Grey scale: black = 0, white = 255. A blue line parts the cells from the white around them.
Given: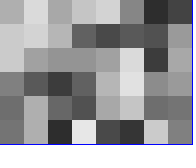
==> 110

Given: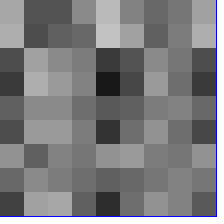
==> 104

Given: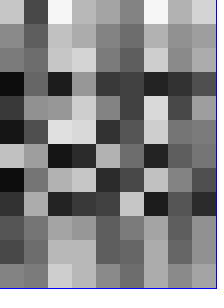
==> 71

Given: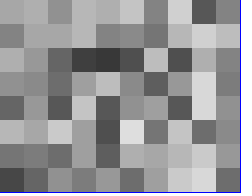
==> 117

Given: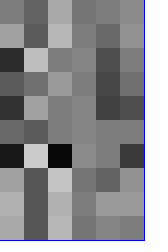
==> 176

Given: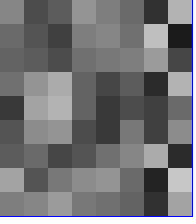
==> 163
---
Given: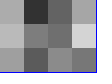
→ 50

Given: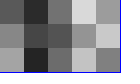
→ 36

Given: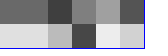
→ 63

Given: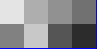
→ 44

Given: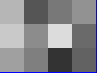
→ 51

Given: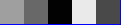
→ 2

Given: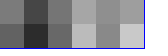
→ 44
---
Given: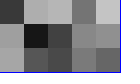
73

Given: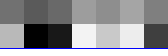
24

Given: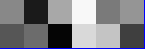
5

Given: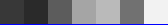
92

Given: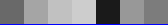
193

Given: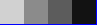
92
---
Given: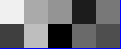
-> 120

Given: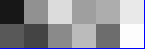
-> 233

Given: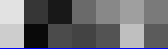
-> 122

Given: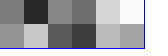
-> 250

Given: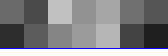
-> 85

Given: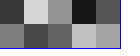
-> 85

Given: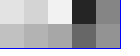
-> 133
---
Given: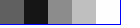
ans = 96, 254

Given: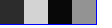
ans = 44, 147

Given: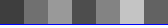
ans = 62, 98

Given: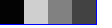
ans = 3, 66

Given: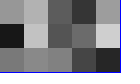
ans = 151, 38

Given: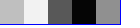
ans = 191, 144

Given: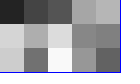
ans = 35, 98
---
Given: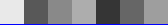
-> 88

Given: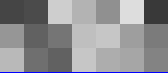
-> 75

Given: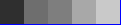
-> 110

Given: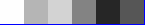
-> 181

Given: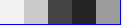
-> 201

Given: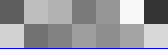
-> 190

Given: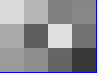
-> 181

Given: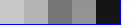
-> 179

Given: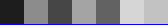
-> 140
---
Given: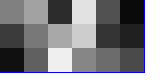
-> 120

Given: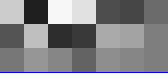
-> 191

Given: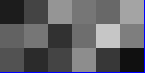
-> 118

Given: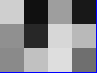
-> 39

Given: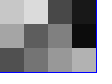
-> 93

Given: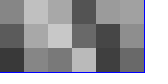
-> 168

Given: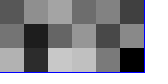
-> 29

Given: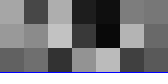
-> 139

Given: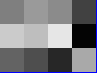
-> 190
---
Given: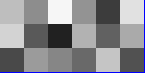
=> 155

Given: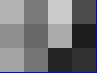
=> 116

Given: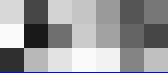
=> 184

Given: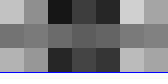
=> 151

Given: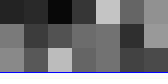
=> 88

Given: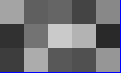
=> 172

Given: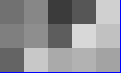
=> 200

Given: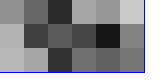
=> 165

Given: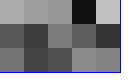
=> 67
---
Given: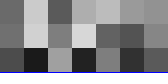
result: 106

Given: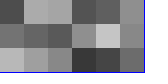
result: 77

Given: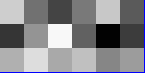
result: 206

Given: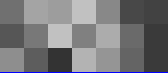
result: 112

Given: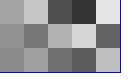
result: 165

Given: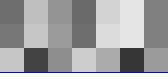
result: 111
